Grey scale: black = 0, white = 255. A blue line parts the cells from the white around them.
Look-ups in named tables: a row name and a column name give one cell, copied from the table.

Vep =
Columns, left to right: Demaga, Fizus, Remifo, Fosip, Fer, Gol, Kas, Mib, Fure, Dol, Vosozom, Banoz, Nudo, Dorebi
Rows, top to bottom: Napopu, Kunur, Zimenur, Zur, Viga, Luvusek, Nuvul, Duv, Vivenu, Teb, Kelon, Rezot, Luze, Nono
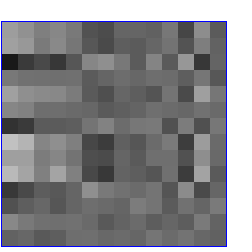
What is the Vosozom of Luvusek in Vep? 107
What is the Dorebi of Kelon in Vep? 102
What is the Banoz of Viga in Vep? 74
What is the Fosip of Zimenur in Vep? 55
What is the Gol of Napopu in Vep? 82
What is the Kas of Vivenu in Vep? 75

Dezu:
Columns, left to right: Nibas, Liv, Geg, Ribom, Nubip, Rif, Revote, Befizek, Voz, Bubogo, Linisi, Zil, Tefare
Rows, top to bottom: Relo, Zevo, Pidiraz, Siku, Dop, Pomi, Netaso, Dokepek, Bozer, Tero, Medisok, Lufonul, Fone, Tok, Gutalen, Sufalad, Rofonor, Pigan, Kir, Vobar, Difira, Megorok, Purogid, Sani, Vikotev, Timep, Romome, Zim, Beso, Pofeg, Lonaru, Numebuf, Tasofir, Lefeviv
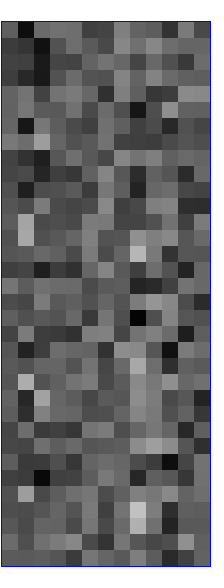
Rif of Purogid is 123
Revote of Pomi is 107
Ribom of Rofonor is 107
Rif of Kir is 58
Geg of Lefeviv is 93
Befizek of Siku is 132
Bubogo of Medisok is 103
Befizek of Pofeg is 96
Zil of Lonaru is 95
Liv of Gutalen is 89
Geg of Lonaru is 85
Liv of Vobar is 123
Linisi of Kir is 132
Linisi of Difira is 17
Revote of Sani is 90
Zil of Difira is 123
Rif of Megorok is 115
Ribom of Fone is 78

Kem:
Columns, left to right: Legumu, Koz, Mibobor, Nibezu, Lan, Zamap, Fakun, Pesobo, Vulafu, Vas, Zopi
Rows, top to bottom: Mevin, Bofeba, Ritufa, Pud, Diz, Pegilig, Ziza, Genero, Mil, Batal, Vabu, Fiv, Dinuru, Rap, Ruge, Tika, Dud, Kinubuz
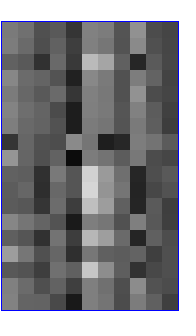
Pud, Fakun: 122
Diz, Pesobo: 81
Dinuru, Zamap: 126
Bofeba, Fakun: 118
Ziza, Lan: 29
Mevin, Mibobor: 80
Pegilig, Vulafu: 129
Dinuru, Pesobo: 81
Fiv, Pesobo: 96
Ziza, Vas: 94
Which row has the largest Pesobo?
Vabu

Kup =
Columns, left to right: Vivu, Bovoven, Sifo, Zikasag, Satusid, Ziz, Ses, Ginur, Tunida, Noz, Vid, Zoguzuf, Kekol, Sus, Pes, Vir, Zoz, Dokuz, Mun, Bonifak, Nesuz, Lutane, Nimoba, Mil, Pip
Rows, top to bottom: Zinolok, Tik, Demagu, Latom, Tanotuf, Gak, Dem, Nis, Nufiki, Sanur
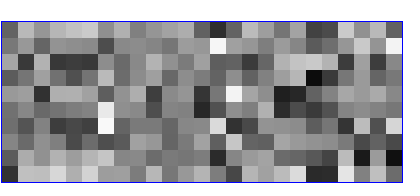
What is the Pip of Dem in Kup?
214
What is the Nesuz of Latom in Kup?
58
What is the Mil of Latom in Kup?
101
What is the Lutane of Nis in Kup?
122
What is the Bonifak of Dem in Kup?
93
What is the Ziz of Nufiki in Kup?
181
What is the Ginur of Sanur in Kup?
159
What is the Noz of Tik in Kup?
133
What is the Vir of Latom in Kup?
98
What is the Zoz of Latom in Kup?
129
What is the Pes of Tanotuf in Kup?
243
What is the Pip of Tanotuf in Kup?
136
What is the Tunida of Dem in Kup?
122
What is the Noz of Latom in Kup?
159
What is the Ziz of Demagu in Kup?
57
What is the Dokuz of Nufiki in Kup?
107
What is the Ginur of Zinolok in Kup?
176
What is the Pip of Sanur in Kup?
108
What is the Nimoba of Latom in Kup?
154
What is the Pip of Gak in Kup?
119
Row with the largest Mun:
Sanur

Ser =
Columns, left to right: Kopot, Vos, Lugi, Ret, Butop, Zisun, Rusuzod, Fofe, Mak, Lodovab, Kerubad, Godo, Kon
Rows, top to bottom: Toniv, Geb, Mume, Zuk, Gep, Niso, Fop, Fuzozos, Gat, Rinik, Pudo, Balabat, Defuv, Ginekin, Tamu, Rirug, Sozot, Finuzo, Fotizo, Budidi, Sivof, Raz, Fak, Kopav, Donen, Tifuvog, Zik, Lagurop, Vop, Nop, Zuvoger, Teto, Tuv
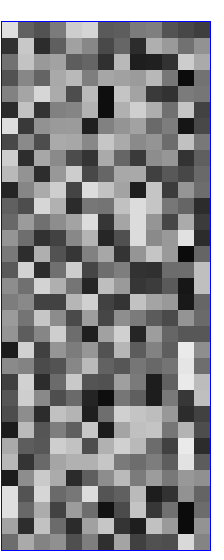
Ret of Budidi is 206
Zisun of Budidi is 31
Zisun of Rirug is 69
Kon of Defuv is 59
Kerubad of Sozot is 90
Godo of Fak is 234
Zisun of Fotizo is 158
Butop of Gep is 77
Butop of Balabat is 43
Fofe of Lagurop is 122
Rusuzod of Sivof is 82
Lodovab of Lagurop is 125
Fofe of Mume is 185
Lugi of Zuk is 100

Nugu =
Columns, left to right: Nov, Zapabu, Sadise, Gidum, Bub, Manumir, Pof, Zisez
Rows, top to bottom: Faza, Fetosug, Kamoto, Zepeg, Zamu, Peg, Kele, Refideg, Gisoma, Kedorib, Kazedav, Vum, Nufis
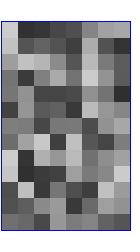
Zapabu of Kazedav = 191
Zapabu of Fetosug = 84
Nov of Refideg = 109
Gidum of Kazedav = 118
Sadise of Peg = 90
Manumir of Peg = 187
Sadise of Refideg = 200
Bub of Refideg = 192
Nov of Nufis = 112
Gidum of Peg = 96
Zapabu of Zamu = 146
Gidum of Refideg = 63
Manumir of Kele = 76
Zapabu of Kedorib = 48
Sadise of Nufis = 73
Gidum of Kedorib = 65
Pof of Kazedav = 192
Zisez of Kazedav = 155
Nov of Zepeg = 116
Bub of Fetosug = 63
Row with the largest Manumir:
Zepeg

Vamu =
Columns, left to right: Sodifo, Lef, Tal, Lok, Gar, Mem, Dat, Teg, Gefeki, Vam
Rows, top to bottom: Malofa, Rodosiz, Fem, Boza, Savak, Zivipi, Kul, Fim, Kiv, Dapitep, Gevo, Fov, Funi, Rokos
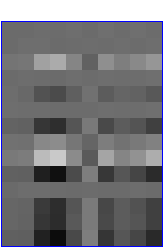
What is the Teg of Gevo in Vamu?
107
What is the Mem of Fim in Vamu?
101
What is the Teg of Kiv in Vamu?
133
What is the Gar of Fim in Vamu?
118
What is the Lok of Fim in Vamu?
140
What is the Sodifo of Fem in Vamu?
116
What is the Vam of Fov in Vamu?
64
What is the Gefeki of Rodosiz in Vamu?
108
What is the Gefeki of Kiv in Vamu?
146
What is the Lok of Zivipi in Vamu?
108
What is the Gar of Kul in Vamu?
85
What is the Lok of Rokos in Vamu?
12
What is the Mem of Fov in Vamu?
122
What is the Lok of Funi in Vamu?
44
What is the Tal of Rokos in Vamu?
33
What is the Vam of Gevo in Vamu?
107

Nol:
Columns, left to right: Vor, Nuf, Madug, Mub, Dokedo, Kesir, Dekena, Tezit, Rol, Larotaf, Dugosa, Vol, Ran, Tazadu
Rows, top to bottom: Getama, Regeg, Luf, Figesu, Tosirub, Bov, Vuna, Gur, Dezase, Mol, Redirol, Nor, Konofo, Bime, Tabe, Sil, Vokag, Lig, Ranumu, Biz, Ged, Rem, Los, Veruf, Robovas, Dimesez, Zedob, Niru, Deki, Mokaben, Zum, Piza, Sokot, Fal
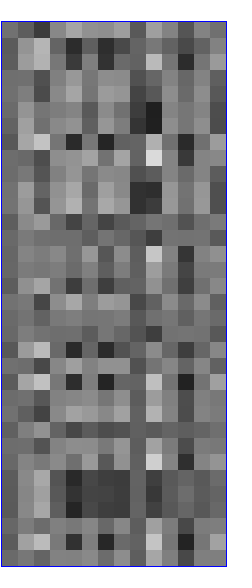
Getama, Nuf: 93
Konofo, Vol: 82
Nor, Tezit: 150
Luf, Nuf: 156
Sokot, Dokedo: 49
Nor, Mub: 149
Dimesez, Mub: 99
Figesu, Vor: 111
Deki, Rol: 99
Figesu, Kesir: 119
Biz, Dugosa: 114
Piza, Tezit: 135
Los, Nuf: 165

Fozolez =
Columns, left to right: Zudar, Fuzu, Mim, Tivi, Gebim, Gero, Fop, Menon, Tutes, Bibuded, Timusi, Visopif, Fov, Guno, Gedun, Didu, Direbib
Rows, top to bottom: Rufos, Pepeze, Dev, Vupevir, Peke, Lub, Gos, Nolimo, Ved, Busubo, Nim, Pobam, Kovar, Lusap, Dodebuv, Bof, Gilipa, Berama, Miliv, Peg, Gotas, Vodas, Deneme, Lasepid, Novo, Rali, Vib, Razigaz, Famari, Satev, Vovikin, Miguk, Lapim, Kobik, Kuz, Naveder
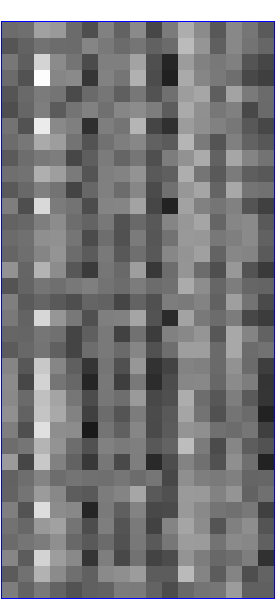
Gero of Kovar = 99
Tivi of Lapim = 143
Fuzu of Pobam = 78
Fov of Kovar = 165
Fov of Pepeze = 149
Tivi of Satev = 136
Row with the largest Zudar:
Razigaz

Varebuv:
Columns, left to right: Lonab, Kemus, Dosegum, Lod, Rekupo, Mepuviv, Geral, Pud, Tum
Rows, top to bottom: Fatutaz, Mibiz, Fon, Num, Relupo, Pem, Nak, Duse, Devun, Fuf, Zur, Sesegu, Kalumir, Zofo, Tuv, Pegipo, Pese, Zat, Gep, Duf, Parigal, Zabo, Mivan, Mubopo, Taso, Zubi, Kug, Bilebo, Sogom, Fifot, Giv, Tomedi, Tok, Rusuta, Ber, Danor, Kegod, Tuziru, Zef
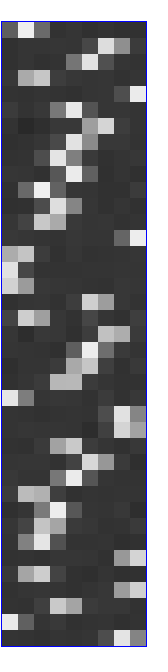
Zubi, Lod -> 53
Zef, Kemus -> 51
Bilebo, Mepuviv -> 215
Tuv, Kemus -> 196
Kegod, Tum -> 50
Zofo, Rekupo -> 55
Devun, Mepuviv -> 58
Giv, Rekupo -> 87
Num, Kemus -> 170

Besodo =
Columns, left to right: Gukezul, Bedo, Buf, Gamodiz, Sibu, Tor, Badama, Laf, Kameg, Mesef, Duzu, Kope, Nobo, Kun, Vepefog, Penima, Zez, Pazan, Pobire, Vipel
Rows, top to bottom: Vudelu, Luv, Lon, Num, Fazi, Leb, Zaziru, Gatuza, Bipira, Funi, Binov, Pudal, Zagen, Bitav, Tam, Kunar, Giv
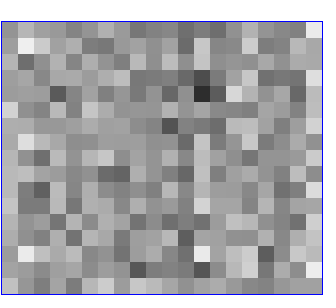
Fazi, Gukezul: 156
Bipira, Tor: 182
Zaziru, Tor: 172
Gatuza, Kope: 106
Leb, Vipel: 189
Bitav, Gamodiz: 175
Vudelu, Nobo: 125
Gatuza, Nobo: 196
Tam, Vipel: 186
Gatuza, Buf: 185
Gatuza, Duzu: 146
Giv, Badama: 204
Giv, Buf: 126
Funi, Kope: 103
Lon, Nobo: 196
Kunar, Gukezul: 163
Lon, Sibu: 133
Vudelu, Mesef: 130
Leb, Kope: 148
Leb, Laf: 147
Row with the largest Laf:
Num

